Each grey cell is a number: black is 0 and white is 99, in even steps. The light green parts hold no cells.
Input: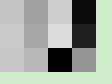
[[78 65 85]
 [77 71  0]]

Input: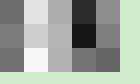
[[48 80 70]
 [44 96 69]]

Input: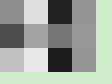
[[30 63 46]
 [75 90 11]]

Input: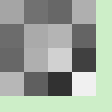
[[42 66 70]
 [40 68 81]]

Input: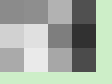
[[81 87 49]
 [66 91 65]]

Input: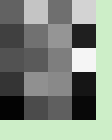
[[25 44 58]
 [32 35 49]]

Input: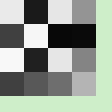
[[25 95  3]
 [96 13 89]]
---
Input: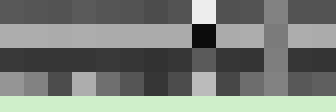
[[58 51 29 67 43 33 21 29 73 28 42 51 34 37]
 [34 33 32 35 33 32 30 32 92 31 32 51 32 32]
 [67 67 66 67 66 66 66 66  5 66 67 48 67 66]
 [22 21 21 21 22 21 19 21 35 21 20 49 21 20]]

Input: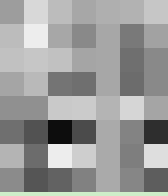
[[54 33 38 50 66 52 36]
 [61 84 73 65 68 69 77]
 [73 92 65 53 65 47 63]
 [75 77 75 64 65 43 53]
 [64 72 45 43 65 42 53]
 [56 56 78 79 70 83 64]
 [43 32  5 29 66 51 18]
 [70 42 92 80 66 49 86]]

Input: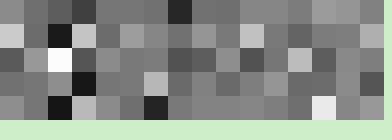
[[55 46  8 72 54 43 14 47 51 51 52 49 43 91 52 59]
 [54 43 36 25 46 46 44 15 44 43 52 52 48 60 58 50]
 [79 42 10 76 42 61 52 44 58 47 75 47 39 48 49 68]
 [35 59 98 33 54 47 48 32 36 55 32 46 73 36 53 49]
 [44 46 55  9 46 47 71 41 50 41 49 58 41 42 54 33]]

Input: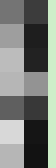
[[71  7]
 [45 23]
 [61 12]
 [73 13]
 [71 57]
 [37 22]
 [84  8]]

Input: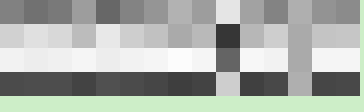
[[29 30 30 26 31 29 27 24 26 80 25 28 68 27 28]
 [50 44 47 61 40 51 58 69 61 89 63 51 68 57 54]
 [81 87 84 73 90 80 75 66 72 21 71 80 66 76 77]
 [94 92 93 95 92 94 95 98 95 39 96 94 66 95 95]]

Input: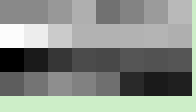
[[36 45 55 50 43 16 10 12]
 [53 53 59 68 44 51 60 72]
 [98 92 79 69 69 69 70 68]
 [ 0 10 21 29 28 33 32 33]]

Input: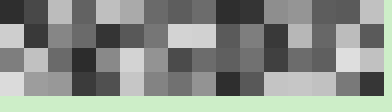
[[85 61 59 23 31 77 51 44 57 18 34 76 77 75 47 21]
 [18 28 73 38 74 66 41 36 42 18 20 55 58 36 35 75]
 [80 22 52 41 20 34 46 82 81 35 49 22 71 40 73 35]
 [49 75 41 17 53 82 57 29 42 37 44 25 42 37 86 75]]
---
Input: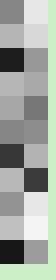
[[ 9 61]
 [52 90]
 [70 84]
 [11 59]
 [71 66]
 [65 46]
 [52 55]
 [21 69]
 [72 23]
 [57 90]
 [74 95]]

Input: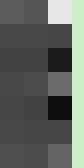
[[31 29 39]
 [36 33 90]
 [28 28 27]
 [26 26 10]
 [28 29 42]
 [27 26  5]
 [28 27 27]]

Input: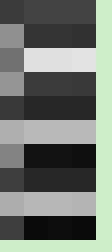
[[24  4  5  4]
 [23 26 26 26]
 [56 20 20 19]
 [44 87 87 88]
 [58 23 23 22]
 [22 15 15 15]
 [68 72 72 72]
 [51  7  7  6]
 [24 15 15 15]
 [67 71 71 70]]

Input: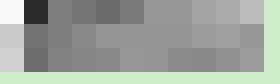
[[81 42 51 52 53 59 58 54 53 56 60]
 [97 17 49 46 41 47 59 59 64 66 73]
 [79 45 49 53 58 58 58 58 60 62 59]]

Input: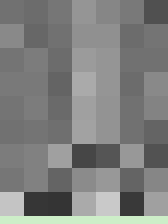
[[76 21 20 66 78 22 62]
 [44 42 46 58 52 47 31]
 [53 40 44 56 56 42 45]
 [45 48 42 60 58 44 44]
 [47 47 39 66 58 42 53]
 [45 48 41 62 57 44 51]
 [44 45 43 63 57 44 39]
 [48 50 62 27 33 59 32]
 [46 50 39 54 59 39 52]]

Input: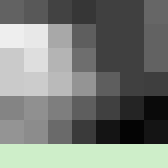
[[57 54 41 23  8  2  8]
 [38 34 26 21 25 25 40]
 [92 90 65 37 25 25 38]
 [78 86 70 43 25 25 38]
 [78 79 72 57 37 25 24]
 [51 56 49 37 25 14  4]]
